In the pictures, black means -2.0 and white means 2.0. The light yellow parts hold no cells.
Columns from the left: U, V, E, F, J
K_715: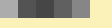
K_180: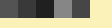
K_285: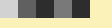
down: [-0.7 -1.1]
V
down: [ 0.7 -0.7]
U
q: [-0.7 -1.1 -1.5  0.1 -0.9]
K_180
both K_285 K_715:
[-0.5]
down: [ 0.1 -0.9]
J

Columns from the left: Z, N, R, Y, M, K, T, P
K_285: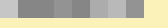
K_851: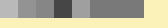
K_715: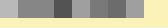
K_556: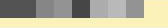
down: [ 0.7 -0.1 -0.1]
K
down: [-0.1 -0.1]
K
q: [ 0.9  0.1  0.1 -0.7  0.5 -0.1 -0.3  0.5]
K_715
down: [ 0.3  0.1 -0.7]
N
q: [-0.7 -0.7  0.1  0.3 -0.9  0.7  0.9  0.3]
K_556

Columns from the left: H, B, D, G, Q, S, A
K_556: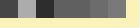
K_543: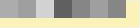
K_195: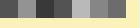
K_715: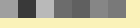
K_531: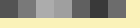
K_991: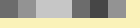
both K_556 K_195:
[-0.3]
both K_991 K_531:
[-0.3]
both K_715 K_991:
[-0.3]
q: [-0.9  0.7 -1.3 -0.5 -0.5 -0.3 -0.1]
K_556
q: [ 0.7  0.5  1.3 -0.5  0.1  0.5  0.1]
K_543
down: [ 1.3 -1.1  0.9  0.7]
D
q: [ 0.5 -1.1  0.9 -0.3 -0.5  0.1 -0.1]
K_715

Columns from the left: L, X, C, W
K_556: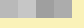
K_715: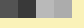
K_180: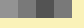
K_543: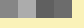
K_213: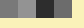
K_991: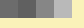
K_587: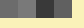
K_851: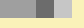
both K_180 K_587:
[-0.1]
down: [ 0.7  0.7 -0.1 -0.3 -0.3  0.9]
W
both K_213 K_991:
[-0.3]

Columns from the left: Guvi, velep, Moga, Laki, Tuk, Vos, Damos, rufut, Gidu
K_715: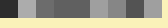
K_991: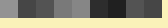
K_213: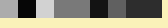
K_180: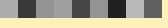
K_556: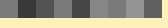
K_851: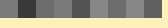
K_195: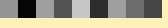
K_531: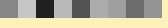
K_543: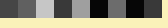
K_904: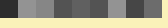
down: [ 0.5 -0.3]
Damos
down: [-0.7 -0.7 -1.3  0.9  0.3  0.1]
rufut
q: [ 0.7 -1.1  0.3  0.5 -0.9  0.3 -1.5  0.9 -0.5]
K_180
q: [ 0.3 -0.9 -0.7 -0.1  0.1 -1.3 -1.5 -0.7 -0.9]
K_991
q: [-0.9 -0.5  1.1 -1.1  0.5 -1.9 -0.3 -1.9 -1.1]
K_543
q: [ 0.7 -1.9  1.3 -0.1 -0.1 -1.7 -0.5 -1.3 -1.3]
K_213
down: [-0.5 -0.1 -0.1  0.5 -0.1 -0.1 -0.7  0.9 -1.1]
Laki

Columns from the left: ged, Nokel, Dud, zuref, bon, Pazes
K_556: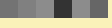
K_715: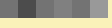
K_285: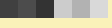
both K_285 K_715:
[-0.8]
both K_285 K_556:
[-1.2]
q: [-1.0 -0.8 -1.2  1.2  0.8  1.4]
K_285
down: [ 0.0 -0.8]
Nokel
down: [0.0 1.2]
zuref
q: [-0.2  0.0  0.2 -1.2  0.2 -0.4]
K_556

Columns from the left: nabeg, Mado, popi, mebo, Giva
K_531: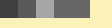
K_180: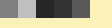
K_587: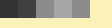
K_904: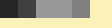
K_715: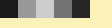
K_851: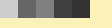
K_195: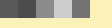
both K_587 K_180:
[-1.2]
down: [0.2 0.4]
popi
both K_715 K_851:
[1.2]
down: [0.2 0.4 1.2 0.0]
popi
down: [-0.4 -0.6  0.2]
Giva
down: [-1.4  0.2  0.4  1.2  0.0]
popi

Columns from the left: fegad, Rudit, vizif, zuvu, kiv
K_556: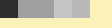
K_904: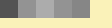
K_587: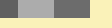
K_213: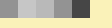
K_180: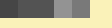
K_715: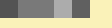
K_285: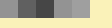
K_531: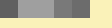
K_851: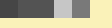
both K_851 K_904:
[-0.7]
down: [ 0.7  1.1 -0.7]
Rudit
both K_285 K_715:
[-0.5]
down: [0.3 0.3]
zuvu
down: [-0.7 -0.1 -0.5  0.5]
Rudit
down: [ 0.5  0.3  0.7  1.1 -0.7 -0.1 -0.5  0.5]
Rudit

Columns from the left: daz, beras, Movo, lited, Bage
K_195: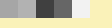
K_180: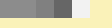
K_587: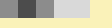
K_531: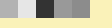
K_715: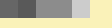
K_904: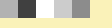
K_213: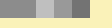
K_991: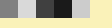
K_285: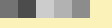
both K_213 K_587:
[0.2]
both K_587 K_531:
[0.2]

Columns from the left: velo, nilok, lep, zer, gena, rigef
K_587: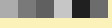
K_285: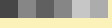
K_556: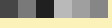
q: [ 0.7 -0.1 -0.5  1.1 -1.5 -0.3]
K_587
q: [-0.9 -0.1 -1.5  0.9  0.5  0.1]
K_556
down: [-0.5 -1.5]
lep

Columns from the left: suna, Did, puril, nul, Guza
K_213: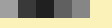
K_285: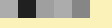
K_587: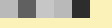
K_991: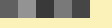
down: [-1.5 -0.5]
Did
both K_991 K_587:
[-0.5]

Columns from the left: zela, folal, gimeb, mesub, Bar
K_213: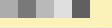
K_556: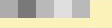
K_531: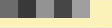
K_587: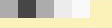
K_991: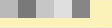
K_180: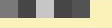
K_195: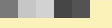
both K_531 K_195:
[-0.9]
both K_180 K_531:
[-0.9]
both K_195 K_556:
[-0.1]
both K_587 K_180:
[-0.9]
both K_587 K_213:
[0.7]

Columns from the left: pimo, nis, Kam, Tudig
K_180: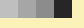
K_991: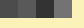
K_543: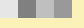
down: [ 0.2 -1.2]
Kam
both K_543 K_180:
[1.0]
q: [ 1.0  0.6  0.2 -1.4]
K_180

